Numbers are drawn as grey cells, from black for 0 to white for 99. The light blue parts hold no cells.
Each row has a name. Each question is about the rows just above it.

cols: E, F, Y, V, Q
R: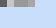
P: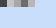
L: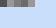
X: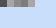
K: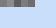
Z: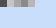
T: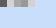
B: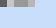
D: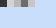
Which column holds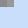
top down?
V
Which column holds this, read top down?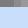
V
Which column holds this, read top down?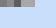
Y

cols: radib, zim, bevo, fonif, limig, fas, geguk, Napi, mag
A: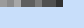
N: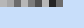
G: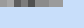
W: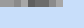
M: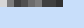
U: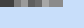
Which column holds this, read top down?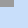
radib
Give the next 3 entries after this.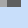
[48 31 31]
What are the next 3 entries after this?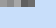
[42 54 65]
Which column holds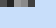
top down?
Napi
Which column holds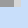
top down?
radib
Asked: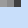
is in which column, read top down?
Napi
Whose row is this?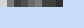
M

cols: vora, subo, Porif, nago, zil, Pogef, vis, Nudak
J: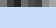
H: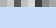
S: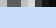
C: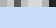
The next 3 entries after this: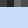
[25 53 64]
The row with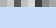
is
H
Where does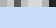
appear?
C
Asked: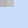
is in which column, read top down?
vora
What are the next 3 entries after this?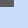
[74 84 25]
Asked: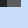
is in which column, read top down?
Porif

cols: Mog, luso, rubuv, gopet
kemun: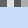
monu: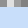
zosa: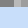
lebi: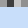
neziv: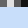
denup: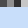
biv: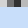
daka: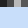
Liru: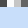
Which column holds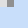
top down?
luso
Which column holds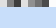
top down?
luso
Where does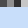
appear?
denup
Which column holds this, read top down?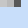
gopet
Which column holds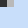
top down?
rubuv

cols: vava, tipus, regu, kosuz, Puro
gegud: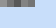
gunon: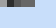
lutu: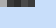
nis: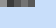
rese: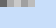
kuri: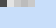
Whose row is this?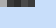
lutu
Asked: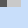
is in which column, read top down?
regu
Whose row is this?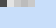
kuri
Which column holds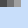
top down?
kosuz

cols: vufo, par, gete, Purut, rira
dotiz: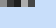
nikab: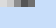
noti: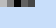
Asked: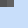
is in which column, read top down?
Purut
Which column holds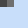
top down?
rira
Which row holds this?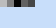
noti
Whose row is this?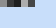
dotiz
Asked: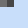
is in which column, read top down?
rira

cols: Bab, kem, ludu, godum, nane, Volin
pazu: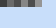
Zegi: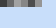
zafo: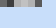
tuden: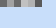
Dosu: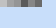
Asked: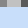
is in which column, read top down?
godum
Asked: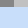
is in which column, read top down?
godum
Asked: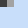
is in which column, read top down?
kem
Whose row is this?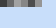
Zegi
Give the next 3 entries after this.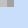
[58 35 52]
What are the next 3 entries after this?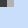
[75 69 35]

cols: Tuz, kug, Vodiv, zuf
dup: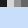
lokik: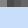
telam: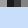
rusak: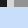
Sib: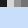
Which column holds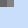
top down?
zuf
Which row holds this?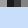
telam
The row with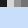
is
Sib
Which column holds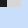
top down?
kug
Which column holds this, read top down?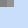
zuf

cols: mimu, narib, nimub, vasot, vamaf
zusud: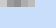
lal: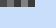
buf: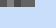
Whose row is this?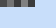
lal
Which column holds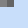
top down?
vasot
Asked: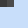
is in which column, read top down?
nimub
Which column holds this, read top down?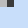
vamaf

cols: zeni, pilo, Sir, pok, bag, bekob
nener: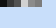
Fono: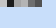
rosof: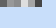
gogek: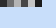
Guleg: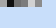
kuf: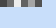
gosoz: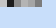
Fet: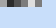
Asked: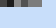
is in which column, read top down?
bekob
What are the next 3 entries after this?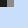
[70 64 48]
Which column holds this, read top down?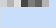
pok
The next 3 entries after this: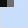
[48 81 54]
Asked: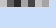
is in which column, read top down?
zeni

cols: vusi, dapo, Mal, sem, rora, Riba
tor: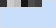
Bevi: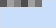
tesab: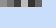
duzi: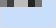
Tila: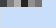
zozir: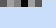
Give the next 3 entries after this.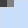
[68 14 56]
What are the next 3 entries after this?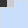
[73  8 30]

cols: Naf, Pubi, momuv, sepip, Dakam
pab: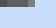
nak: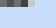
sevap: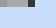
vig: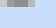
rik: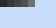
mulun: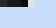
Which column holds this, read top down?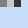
Dakam
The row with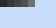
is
rik
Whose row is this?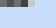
nak

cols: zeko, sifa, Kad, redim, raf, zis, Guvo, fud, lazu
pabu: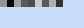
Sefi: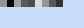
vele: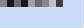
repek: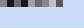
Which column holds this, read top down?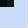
sifa
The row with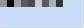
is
pabu

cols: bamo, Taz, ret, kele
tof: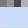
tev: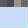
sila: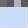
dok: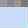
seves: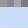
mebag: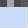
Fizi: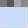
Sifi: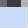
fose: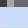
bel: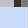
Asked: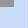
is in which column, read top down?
bamo
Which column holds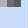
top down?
kele
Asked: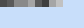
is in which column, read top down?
Taz
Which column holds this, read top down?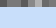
kele

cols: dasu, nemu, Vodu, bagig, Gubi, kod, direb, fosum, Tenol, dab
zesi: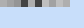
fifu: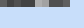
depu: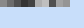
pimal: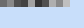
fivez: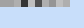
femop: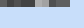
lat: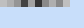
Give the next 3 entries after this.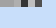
[68 58 74]
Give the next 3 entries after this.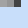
[68 26 74]
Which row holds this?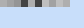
zesi
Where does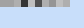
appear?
fivez
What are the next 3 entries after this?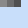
[20 26 68]

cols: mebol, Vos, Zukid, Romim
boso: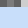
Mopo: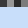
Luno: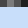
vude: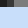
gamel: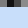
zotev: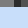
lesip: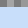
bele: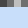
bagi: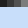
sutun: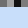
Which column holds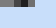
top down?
mebol
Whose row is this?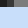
vude
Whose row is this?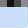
gamel
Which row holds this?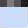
Luno
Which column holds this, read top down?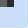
Zukid
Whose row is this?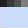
bagi
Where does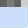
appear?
boso

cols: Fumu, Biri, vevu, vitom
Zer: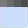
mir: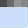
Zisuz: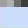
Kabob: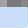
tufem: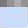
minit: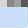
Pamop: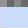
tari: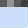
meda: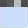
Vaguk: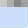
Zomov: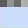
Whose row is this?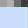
Zisuz
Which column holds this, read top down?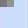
Biri

